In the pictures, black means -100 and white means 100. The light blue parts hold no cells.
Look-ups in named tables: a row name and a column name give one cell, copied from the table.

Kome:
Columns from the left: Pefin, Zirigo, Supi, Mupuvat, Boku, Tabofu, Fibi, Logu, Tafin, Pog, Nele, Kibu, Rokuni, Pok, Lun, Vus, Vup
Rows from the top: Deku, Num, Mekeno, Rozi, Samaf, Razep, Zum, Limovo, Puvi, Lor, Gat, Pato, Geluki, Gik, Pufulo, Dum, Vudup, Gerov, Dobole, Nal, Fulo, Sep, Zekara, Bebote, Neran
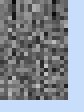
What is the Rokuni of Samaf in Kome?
-7
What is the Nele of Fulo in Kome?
-56
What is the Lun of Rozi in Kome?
-42
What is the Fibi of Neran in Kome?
1
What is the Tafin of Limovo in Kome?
-28
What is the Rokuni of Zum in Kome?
3
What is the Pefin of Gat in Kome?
12
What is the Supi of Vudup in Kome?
-8
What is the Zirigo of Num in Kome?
2
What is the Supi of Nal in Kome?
-59
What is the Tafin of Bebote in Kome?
-25
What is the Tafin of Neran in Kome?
-31
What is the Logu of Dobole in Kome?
-19
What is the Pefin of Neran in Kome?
-35
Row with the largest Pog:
Sep

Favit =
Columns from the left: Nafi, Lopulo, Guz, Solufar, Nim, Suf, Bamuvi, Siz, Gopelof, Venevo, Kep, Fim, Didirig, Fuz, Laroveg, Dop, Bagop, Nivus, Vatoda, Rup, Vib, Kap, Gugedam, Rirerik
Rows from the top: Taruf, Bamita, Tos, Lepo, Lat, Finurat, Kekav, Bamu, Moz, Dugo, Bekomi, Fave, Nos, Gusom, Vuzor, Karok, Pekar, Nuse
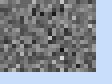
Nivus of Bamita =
21
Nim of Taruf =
14
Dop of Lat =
-7
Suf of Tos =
10
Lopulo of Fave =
29
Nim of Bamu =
23
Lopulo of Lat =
-7
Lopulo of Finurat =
-9
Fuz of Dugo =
-63
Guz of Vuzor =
14
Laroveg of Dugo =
-31
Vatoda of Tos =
-22
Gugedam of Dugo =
-13
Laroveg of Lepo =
-1
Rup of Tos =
0
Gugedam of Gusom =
-40
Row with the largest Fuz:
Karok

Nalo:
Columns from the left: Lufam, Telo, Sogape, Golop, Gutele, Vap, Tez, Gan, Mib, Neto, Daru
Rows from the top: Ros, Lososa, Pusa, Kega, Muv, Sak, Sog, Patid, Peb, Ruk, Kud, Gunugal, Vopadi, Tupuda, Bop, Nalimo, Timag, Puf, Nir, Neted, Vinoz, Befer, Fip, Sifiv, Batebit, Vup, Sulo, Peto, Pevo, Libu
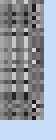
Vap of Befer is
5
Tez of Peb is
-74
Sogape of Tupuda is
8
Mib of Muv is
-78
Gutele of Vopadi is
-31
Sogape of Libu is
-26
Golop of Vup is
5
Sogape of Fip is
7
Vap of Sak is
-19
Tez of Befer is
61
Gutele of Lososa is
16
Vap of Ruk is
5

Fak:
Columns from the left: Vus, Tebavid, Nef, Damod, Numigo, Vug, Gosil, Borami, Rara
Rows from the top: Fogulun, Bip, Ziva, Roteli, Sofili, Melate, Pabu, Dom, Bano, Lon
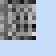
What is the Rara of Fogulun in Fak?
-69
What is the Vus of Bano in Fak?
-17
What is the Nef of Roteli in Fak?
36
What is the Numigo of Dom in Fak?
-47
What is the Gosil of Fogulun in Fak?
-18
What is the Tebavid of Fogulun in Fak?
-9
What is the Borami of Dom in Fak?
21
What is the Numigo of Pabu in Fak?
-63
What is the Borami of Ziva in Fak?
-19
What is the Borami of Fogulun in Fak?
-59
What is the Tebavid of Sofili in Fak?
-12
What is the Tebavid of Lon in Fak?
-30
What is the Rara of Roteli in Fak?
19
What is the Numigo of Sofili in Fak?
-66
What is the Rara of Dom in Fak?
-36
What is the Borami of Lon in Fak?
-55

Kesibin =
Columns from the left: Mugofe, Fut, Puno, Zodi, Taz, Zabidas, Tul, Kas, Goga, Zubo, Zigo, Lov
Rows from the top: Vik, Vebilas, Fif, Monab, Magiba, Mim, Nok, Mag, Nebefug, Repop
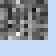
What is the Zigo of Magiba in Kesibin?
-32
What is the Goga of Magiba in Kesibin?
-50
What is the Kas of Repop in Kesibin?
37
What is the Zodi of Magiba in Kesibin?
-29
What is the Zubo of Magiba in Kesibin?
-20
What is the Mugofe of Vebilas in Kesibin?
-48
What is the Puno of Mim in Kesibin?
36
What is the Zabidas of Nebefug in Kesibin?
15
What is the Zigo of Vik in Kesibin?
-59
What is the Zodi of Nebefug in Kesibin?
11
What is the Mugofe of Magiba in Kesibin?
28
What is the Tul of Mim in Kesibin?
7
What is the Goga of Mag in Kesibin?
-5
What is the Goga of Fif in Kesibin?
-84
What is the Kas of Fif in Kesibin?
-7
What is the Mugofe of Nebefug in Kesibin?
-9

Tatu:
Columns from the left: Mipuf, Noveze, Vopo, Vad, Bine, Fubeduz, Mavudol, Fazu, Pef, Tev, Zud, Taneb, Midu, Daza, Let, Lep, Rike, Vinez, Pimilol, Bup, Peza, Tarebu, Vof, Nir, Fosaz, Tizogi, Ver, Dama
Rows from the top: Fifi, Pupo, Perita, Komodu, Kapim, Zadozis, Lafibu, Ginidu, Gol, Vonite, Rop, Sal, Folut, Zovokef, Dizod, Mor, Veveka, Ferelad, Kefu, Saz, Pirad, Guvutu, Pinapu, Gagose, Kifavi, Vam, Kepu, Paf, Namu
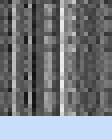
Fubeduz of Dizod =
-32
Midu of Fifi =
-27
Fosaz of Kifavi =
-48
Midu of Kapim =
-24
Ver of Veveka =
-10
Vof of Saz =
-27
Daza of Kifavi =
-13
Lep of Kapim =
55
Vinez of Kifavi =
-35
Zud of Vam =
-39
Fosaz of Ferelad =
-20
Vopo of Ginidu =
-60
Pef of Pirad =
-72
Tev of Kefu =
-36

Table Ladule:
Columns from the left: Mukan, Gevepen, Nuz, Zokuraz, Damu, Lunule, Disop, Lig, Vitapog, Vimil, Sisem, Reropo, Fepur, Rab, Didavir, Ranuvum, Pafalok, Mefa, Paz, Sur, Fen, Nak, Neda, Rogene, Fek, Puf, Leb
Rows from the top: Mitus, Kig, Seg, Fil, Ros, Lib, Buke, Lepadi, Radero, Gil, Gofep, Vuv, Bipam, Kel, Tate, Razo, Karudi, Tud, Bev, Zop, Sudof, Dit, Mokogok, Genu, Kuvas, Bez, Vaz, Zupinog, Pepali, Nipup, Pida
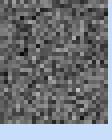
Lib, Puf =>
21
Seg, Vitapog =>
-44
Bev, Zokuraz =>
-42
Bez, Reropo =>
-2
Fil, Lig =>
-21
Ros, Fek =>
-46
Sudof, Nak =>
-59
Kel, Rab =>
-41
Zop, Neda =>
4
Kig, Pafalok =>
-50
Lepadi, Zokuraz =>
-6
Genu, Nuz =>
-43
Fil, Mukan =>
-21
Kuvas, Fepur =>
-34
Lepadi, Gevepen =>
4
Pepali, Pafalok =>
5
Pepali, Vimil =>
11
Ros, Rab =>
-7
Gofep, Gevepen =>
-9
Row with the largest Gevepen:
Mokogok

